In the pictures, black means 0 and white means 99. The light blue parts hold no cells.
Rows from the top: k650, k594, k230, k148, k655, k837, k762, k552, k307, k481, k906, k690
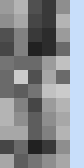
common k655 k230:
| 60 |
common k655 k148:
| 41 |
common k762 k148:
| 41 |
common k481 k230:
| 50 |

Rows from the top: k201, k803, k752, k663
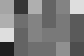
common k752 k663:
| 39 |
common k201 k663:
| 39 |
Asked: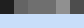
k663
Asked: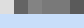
k752
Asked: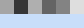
k201

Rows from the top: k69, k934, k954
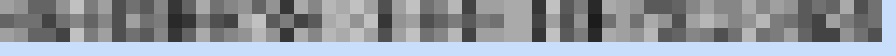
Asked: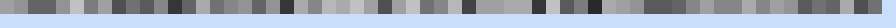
k69
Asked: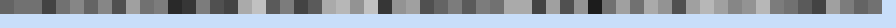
k934

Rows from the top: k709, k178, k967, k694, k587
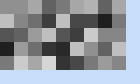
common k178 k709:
| 47 |
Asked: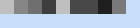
k178

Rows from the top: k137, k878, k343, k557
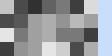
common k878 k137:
| 29 |
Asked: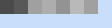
k878

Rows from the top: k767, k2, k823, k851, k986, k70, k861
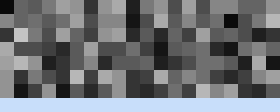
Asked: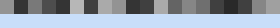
k70
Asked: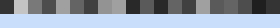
k823

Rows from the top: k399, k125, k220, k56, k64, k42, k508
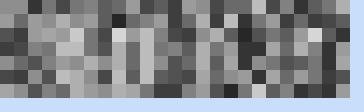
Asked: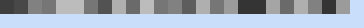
k56
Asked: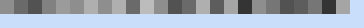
k64
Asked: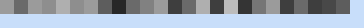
k125
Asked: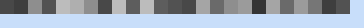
k42

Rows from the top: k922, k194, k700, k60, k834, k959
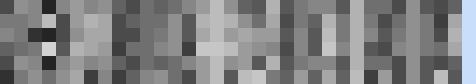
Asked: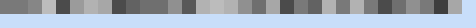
k194
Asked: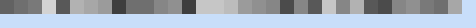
k60

